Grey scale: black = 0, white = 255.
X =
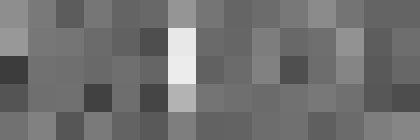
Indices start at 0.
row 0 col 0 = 142
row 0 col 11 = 139
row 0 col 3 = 118
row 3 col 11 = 120
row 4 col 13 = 126
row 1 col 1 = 119
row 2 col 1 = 113
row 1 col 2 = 117
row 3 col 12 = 112
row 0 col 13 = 100
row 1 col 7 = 106
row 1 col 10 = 104
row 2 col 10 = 79
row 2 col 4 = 111
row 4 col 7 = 98
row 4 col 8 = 99
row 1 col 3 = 107
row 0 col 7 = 117
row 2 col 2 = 111
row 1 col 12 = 146
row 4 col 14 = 134
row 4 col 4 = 99
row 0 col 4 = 100

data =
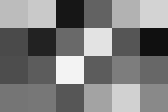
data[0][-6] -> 188
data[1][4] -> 85
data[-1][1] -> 119
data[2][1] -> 92
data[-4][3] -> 98
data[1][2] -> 105

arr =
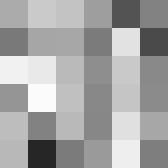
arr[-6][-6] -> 171
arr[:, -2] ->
[83, 226, 201, 197, 224, 238]
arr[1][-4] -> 167
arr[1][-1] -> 74
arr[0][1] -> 202
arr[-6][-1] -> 130
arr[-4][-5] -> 233
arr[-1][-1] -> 126
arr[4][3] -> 135
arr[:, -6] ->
[171, 121, 241, 149, 189, 184]

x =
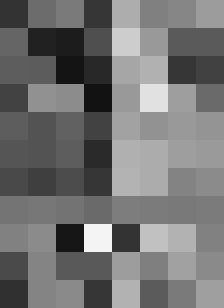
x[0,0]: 51
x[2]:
[93, 92, 20, 40, 166, 177, 54, 65]
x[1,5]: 153
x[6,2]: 76
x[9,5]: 127
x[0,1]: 108
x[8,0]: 129
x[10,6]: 122
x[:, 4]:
[173, 205, 166, 153, 162, 176, 179, 125, 51, 157, 178]
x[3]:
[66, 145, 140, 18, 153, 225, 158, 106]
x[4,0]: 93
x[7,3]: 106
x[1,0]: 101
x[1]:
[101, 33, 28, 79, 205, 153, 90, 90]
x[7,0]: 116
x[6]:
[73, 63, 76, 54, 179, 172, 131, 139]
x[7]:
[116, 119, 115, 106, 125, 123, 121, 123]
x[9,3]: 89

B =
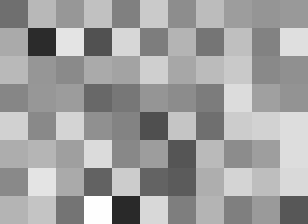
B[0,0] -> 111
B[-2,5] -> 99
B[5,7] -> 186
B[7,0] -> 180
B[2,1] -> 150
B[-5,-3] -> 220
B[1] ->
[170, 43, 228, 81, 215, 125, 180, 117, 191, 130, 223]
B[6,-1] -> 217
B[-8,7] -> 188
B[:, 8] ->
[157, 191, 201, 220, 204, 140, 212, 127]
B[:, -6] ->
[202, 125, 207, 149, 79, 157, 99, 216]
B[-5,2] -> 156
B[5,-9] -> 159
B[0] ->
[111, 184, 151, 193, 128, 202, 141, 188, 157, 149, 153]
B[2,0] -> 185
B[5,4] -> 136
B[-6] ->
[185, 150, 138, 170, 163, 207, 167, 187, 201, 137, 144]
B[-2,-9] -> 170
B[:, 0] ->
[111, 170, 185, 134, 209, 173, 137, 180]
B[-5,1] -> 151
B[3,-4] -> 124
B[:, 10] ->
[153, 223, 144, 147, 221, 221, 217, 87]
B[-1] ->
[180, 196, 116, 254, 41, 216, 126, 180, 127, 154, 87]

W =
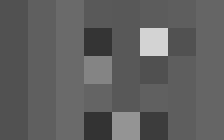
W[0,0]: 81
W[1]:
[81, 95, 106, 52, 88, 211, 81, 101]
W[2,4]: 88
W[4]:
[81, 95, 106, 51, 148, 60, 94, 101]
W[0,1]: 95
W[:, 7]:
[101, 101, 101, 101, 101]
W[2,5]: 80
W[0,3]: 89

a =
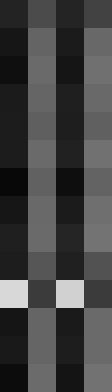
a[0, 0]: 35
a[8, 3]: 115
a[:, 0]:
[35, 22, 15, 27, 28, 28, 8, 22, 31, 29, 216, 21, 25, 12]
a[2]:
[15, 106, 21, 112]
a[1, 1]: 100
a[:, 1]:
[75, 100, 106, 101, 95, 106, 97, 105, 106, 86, 59, 101, 101, 107]
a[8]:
[31, 106, 37, 115]
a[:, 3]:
[66, 104, 112, 105, 96, 113, 99, 111, 115, 82, 59, 106, 106, 114]
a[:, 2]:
[36, 27, 21, 31, 30, 33, 14, 27, 37, 32, 209, 26, 29, 20]

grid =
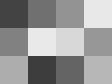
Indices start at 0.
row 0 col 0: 67
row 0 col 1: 112
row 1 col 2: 216
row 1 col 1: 233

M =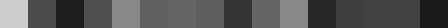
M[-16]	205
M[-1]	25
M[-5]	39
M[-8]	52

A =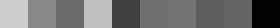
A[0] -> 204
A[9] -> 2
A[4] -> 65
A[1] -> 136

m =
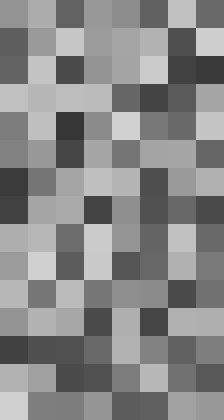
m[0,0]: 147
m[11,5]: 69
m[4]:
[124, 191, 55, 140, 209, 120, 106, 197]
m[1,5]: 178
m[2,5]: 203
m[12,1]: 80
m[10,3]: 119
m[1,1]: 154
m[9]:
[155, 208, 92, 201, 86, 103, 177, 121]
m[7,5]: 81
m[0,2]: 98
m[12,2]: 81
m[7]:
[66, 165, 170, 68, 143, 81, 104, 75]
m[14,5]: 96
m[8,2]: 108
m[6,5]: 78
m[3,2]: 189
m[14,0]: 207
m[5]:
[129, 153, 70, 166, 117, 163, 166, 102]
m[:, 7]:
[105, 206, 58, 166, 197, 102, 176, 75, 105, 121, 113, 175, 126, 89, 153]
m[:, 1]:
[172, 154, 195, 182, 191, 153, 117, 165, 183, 208, 118, 179, 80, 161, 126]
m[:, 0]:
[147, 94, 99, 193, 124, 129, 59, 66, 174, 155, 183, 147, 65, 178, 207]
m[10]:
[183, 118, 186, 119, 142, 139, 75, 113]
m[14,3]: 149
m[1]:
[94, 154, 198, 155, 165, 178, 79, 206]
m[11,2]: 167
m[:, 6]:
[193, 79, 66, 90, 106, 166, 154, 104, 193, 177, 75, 176, 97, 113, 162]
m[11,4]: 175
